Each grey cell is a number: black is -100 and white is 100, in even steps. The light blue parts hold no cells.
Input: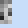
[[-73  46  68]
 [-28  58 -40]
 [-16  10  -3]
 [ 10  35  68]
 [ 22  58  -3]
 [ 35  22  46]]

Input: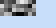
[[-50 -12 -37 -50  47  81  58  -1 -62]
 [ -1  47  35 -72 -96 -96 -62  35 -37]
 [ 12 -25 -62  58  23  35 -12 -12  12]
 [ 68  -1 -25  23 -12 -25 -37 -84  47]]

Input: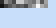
[[-86 -54 -32 -11 -32 -22 -43   2  26  94  36  15]
 [-64  15 -11 -43  59  59  15   2 -11  46 -32  26]]

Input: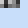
[[  1 -71 -12   1 -25]
 [ 58 -59  48  13 -59]]

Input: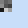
[[-82  59  24]
 [ -2 -26 -15]
 [ 11 -36 -49]]

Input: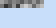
[[ -7 -61 -30  15 -51  37  61  37 -17  27  49]
 [ 27   4 -17   4  -7 -30   4 -17  15 -17  15]]
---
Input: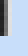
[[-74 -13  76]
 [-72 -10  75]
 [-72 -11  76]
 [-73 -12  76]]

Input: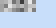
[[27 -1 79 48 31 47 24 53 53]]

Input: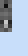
[[-17 -89 -13]
 [-17 -12 -22]
 [-61  55 -71]
 [-21 -38  -9]]

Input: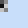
[[-88  61]]

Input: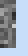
[[-35 -10  -7   5]
 [ 28 -19 -12 -66]
 [-37   7 -16 -19]
 [-35 -20  -3 -30]
 [-26 -29   0 -31]
 [-60 -40 -14 -20]]

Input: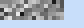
[[ 39  33   6  48 -16   6  81  42   6 -14   6  62  -9   6  26 -34]
 [ 36 -48  -8 -11  83 -81  -9   6  51  32 -16 -13  17  20  37  42]]

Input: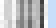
[[ 96  63  65  90  52   6  54   9  53  43 -32  84]
 [ 93  63  66  88  54   8  56  14  55  44 -25  83]
 [ 86  80  54  81  16   2  37 -15  35  53 -43 100]]

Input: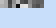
[[ 38  32 -39  23 -88  74  79  18 -27 -38 -18]]

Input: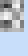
[[-17 -61 -37  77  92 -10]
 [ 60  85  76  22  23  59]
 [ -7 -40 -20  67  80  -2]
 [ 41  22  39  46  47  38]]
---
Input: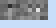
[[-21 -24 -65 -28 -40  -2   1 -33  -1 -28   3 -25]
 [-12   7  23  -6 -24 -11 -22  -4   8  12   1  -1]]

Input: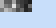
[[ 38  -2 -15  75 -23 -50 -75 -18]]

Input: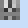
[[  1  75 -48  56  16]
 [  0   4   0   1   1]]

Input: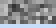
[[ 38  47 -30 -60 -38  41  25  -1  -3 -12 -47 -22 -13   5]
 [ 37  44 -31  18  17 -21 -26  -1  11  56  12  28  16  26]
 [ -4  31 -20 -36  49 -27 -19  21   4  70 -27  16 -21 -39]]

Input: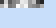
[[42 84 -7  6 97 69 92 20  9 -6 34]]

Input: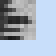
[[-61 -24  35  45  44  47  34  50  44]
 [-52 -17  22  40  39  48  36  54  43]
 [-54 -50 -74 -68 -72 -52 -65 -25  31]
 [-62 -58 -58 -54 -46  12  27  39  38]
 [-52 -61 -79 -73 -64  -6  47  54  48]]

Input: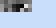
[[ 19 -19 -15 -70 -86 -99  78  21]]
